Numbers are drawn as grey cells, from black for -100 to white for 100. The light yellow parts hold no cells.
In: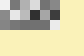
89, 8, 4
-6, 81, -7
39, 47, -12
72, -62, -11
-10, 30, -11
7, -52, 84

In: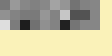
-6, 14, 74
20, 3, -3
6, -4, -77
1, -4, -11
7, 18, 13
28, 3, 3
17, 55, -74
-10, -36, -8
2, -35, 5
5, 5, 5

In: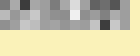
-4, 46, 13
33, 19, 25
-53, 37, 55
31, 57, 48
24, 23, 25
-3, 13, 28
32, 11, 17
72, 88, 28
26, 12, 23
-23, 22, 53
-14, 1, -52
-33, 35, 57
24, 24, 25

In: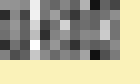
16, -66, -8, -13, -65, 1
15, 7, 18, 11, -11, -39
8, -47, -22, -22, -43, -25
86, 89, 67, 48, 99, 55
-6, -8, -46, -63, -17, 8
-20, 24, -9, 3, 18, -17
4, -26, 65, 20, -24, 4
-22, -57, -22, -18, -61, -10
40, -11, -14, 7, -11, 28
-85, -23, -22, 4, -27, -87
-22, -10, 56, 59, -19, -37
-46, 11, -10, -10, 8, -4

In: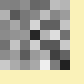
2, 40, 4, 9, -11, 10, 58
0, -31, 31, 15, 53, 22, 34
11, -6, -6, 19, -8, -28, 15
-19, 6, 66, -70, 62, 21, 32
-15, 48, -25, 41, -30, 39, 87
48, 6, -25, 73, -31, -50, -3
42, 22, 54, -12, 58, -22, -74

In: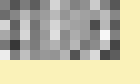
2, -15, 66, 32, -7, 85
-34, 5, -25, -8, -57, -1
-3, 43, 60, 68, 20, 50
-27, 11, -10, -4, -3, 11
10, 23, 30, 20, 27, 19
66, 45, 66, 74, 40, 16
28, 17, 35, 8, 12, 41
2, 33, 27, 35, 43, -35
13, 26, 24, 22, -7, 36
59, 21, -40, 1, 9, 70
3, 47, 44, 94, 53, -44
-32, 6, -30, 0, -46, -27

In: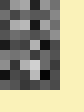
-48, -12, -54, -34, -80, -3, 11, -87, -25
19, -45, 35, -14, -41, -10, -59, -43, -35
31, -17, 44, -21, -50, -2, 39, -52, -56
-73, -31, -83, -37, 40, -53, 63, 46, -46
18, -31, 29, -25, -88, -16, -17, -96, -29
-11, 6, -14, 12, -42, -36, -54, -39, -42

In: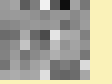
21, 19, 4, -16, 0, 2, -9, 30
29, 21, 8, -12, 13, 21, 28, 35
-28, 19, 15, 33, 53, -9, 7, 29
-2, 14, 19, -19, 2, 8, 26, 31
89, 5, 17, -41, -11, 19, 38, 74
-32, 18, 21, 79, 48, 37, -12, -16
-89, 18, -17, 34, 15, 25, -2, -21
28, 8, 5, 32, 28, 25, -14, -15
-7, 20, 22, 0, 15, -7, 71, 30
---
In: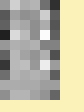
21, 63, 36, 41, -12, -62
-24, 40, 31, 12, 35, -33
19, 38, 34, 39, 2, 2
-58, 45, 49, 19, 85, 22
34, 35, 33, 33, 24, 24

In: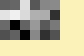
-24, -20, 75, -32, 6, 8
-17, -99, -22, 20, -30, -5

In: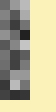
-16, 20, 46
-16, -52, -10
-31, 5, 54
-14, -49, -5
-56, 46, -9

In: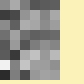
9, 33, -3, -33, -29, -26
9, -25, 36, 30, 10, 23
-31, 21, -33, -2, 12, 4
89, 2, 54, 25, 23, 13

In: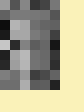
22, -34, 5, -58, -47, -7
-90, 41, 30, -13, -21, -24
55, -66, 2, -27, -19, -83
-69, 24, 42, -10, -16, -64
-14, -14, 36, -28, -26, -73

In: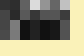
-60, -64, -24, 72, 16, -20, 51
-46, -3, -86, -74, -87, -82, -35
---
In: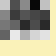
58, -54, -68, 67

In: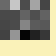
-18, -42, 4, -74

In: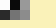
98, -9

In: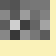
-30, -31, -52, -7

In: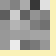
18, 61, 30, 29, 18

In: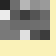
-72, -30, -15, -37

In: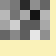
10, -9, -29, 80

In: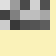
75, 0, -37
